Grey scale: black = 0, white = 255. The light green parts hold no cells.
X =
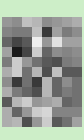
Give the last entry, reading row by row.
161
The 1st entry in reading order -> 151
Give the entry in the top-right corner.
173
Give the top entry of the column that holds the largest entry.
182
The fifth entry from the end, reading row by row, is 151
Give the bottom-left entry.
173
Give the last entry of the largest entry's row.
161
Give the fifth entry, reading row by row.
141
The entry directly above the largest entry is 192
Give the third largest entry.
214
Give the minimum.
26
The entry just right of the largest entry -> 151
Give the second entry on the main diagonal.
123
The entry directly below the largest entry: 204
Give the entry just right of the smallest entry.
69
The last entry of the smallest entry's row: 141
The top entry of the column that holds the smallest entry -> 141
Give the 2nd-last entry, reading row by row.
113
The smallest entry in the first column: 89
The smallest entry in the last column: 89
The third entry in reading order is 192
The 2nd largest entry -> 226
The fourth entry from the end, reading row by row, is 204
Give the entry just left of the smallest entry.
161

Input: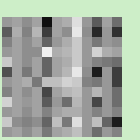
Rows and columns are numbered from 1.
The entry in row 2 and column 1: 91
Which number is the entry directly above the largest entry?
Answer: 100
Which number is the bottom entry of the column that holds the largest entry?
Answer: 120
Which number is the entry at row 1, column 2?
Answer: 162
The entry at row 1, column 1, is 152
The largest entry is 240
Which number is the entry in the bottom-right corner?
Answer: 130
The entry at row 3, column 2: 162
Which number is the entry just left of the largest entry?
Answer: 142
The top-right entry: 109
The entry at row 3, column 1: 130
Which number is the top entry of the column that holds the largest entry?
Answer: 16
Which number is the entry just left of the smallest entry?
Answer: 162
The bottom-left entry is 152
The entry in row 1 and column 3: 142
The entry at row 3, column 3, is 142
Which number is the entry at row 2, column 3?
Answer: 130
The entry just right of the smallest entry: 162

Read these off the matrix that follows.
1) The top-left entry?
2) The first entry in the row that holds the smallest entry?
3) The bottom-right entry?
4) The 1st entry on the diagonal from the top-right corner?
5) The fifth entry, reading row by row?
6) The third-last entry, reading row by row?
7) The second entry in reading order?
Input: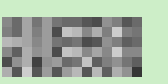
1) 136
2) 174
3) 54
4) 106
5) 156
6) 174
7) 106

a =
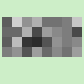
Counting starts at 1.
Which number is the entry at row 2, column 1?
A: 105
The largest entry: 208
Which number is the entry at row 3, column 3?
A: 52
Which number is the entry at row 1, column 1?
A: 93
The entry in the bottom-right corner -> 157
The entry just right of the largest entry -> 146
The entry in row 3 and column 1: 93
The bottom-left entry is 125
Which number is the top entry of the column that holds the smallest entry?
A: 176
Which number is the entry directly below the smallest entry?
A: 157

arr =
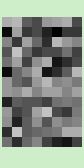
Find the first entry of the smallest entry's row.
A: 11
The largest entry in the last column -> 183
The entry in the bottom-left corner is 113
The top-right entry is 74
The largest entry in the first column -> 172
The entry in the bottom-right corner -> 65
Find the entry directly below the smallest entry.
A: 183
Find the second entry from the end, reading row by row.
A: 21
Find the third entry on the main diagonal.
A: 161
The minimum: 2
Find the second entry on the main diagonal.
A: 161
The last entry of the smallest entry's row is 56
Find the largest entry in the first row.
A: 183
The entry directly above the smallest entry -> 161
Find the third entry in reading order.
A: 93
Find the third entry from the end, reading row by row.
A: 33
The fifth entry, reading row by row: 152
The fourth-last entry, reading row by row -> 65
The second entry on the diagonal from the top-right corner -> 56

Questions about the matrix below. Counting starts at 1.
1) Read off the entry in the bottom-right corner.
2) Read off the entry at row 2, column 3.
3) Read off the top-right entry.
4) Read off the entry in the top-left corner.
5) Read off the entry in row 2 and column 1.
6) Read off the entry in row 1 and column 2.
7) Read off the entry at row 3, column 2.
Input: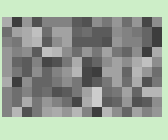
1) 150
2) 171
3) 141
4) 171
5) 110
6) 61
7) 119

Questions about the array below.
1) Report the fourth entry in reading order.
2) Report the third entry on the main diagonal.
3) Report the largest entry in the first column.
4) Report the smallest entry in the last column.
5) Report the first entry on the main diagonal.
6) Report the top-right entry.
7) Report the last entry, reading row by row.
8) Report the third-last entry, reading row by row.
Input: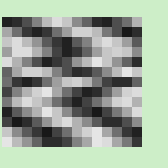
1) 129
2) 187
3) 229
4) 33
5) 33
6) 178
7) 54
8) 167

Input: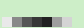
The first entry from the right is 212
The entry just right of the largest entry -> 137
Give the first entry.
233

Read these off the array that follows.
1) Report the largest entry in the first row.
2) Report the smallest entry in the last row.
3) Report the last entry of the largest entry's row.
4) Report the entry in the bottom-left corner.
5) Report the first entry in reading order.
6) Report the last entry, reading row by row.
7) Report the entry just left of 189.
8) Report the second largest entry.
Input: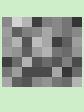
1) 211
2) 85
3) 53
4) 167
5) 136
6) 179
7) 85
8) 189
